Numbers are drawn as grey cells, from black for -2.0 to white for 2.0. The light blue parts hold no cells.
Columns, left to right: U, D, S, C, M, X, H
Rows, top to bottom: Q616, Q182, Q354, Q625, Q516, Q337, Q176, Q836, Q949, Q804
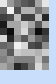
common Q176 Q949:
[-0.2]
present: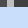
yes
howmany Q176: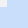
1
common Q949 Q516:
[-0.2]
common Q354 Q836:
[1.0]
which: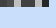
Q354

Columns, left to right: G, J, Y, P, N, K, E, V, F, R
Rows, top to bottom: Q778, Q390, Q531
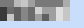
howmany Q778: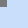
6
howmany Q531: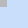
0
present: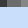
no
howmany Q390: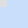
1
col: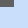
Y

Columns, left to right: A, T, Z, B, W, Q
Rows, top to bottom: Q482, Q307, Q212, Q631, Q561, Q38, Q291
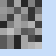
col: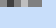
T
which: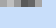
Q561
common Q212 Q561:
[0.6]
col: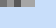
B
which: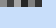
Q482
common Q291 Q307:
[-0.6]

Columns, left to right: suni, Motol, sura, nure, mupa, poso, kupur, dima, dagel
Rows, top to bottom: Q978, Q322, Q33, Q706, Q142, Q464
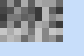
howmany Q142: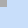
2
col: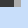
poso
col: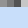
sura
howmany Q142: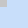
4
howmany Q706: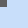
2
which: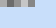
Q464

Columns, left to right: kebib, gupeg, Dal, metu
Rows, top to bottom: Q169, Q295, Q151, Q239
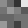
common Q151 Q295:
[-0.2]
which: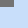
Q151
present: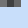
no
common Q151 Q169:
[-0.4]
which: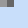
Q239
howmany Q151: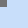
2

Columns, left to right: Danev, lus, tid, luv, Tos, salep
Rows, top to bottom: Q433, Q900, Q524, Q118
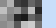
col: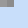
Danev
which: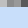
Q900

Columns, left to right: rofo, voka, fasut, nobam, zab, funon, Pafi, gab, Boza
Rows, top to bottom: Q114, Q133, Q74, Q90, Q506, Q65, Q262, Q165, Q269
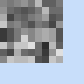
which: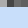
Q74
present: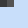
yes
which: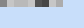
Q269
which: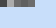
Q165
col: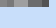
funon
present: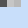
no

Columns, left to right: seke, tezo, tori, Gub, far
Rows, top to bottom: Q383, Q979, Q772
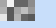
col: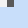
tezo
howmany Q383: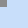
1
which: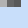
Q772
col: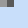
far
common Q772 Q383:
[-0.4]
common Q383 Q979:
[0.6]

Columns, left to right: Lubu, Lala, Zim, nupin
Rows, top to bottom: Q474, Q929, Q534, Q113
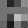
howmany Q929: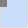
0
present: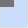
yes
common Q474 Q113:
[-0.8]
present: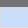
yes
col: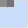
nupin
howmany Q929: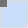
4
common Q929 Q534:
[-0.2]

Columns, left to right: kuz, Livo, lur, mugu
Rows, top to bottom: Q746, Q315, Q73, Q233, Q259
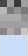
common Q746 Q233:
[0.5]
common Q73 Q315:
[0.3]
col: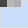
kuz
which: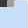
Q746
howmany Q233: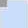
4
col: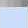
kuz
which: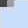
Q746

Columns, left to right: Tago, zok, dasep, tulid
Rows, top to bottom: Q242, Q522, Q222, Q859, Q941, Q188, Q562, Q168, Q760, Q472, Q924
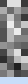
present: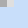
no
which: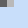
Q760

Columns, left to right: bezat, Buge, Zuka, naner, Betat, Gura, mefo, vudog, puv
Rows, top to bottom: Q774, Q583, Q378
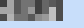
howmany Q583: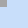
2
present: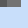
yes
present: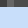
no
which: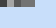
Q774
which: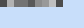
Q378
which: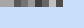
Q583
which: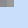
Q378

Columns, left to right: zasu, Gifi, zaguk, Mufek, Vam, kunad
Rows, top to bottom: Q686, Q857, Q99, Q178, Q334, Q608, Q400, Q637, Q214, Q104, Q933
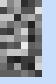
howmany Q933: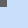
4
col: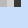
kunad
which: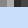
Q686

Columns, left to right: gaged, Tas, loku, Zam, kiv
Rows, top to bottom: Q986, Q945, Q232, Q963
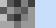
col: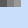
Zam
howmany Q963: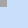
2
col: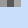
Tas
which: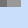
Q963
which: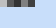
Q986
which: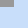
Q963
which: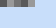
Q945

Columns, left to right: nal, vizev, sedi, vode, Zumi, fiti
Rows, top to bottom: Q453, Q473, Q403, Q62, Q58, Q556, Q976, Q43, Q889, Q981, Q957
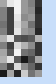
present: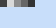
yes
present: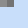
no
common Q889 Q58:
[1.6]

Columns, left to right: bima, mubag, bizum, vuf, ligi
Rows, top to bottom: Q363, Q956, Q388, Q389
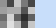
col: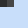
vuf
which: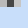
Q389
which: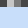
Q363
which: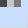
Q363
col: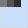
vuf

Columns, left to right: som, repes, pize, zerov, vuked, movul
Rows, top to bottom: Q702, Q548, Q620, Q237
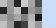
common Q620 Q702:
[0.6]
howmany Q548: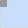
2
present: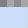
no
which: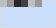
Q237

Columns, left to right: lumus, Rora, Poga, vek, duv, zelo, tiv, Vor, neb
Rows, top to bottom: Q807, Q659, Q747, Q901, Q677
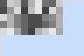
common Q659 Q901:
[-0.8]
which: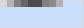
Q747
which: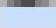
Q747
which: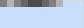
Q901

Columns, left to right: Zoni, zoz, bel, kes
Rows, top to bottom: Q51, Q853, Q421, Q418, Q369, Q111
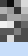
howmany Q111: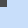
3
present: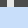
no
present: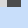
yes
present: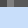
no
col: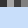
bel
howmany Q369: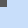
2

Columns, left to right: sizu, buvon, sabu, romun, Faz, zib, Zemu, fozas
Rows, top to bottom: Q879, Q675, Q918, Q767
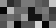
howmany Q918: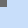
2
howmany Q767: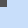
3
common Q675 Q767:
[-1.9]
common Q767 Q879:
[-0.7]
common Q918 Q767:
[0.5]
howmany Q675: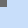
3

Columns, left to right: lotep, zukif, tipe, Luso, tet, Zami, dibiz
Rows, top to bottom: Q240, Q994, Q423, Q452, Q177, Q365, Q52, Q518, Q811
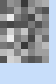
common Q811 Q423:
[-0.5]
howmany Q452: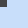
1

